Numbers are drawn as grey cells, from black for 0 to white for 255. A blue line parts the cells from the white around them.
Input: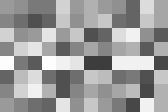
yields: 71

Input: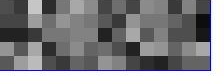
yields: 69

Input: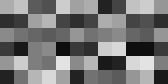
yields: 150

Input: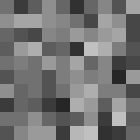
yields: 49

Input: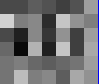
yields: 93

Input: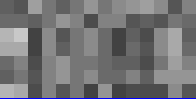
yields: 76
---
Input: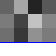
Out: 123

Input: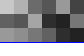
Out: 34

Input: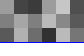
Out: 118

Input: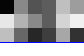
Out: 50

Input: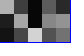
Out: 114

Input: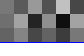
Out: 120

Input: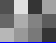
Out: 52
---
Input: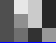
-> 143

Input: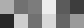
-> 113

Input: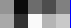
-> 11

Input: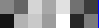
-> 101

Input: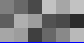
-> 175

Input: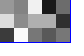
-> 140

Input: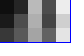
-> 77

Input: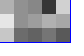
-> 145

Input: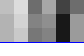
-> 211
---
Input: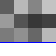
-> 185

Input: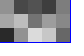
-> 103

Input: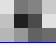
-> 108

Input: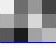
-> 186

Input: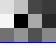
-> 136

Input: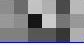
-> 175

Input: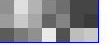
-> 200

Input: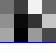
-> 72
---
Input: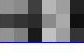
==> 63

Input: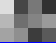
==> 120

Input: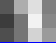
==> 223

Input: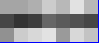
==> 175

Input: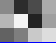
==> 75

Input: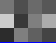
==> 106

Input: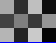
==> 191
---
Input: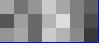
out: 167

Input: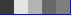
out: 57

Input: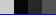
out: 204

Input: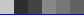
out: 198

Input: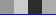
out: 151

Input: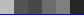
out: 188
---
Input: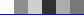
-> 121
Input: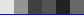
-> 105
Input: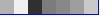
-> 201
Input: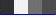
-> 77
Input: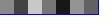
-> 98
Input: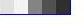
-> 47
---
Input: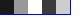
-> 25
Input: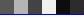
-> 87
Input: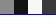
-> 138
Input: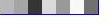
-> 184
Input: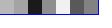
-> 184
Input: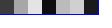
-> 59
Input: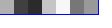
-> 176
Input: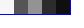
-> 246
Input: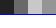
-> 34
